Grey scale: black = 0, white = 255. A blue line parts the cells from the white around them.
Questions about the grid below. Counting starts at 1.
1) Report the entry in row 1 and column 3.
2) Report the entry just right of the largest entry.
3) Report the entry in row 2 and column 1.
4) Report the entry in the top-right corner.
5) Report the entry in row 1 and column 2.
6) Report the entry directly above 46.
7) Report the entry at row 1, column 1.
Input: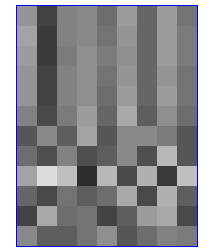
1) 130
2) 191
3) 163
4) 115
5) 67
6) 79
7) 149

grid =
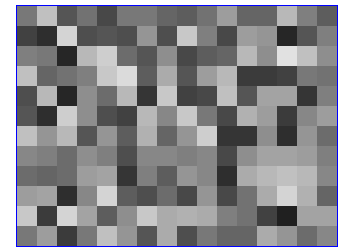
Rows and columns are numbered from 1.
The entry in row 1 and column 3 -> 85
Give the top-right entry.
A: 93
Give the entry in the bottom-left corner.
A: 120
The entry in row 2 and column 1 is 65
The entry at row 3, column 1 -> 127
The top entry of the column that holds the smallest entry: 184
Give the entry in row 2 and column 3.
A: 212
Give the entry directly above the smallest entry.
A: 212
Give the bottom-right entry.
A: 135
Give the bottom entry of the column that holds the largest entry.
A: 149
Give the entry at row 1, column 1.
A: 120
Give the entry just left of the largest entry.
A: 142
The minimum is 32
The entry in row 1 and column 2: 192
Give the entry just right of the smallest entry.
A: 163
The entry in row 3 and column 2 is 120
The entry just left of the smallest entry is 65

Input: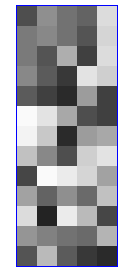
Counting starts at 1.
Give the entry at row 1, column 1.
78
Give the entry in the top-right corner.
220
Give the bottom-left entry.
84
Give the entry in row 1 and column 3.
114
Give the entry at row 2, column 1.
122
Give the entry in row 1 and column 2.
143
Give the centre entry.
42
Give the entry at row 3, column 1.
122
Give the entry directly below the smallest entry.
129
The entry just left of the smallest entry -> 220
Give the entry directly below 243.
193
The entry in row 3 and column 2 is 84
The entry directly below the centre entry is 78
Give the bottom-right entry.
42
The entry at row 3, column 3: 174

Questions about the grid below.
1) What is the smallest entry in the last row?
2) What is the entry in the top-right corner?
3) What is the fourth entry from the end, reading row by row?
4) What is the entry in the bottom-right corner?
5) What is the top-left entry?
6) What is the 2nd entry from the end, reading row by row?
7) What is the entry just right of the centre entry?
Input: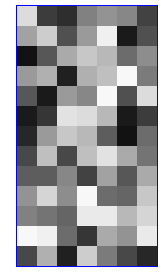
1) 32
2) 66
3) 205
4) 39
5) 220
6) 72
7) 93

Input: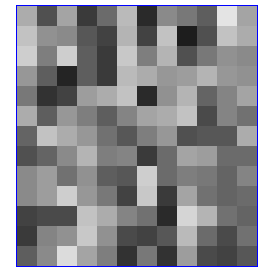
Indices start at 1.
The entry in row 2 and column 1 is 194
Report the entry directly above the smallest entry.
120
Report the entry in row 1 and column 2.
80
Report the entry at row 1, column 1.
172
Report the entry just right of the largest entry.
164
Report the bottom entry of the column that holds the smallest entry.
157
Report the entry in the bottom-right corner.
87
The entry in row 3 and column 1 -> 206
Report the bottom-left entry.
94
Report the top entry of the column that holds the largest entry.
228
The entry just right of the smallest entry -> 80
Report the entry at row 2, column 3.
138
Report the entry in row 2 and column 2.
145
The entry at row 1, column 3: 164
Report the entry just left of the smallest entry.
194
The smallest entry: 29
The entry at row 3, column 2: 126
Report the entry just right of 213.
180
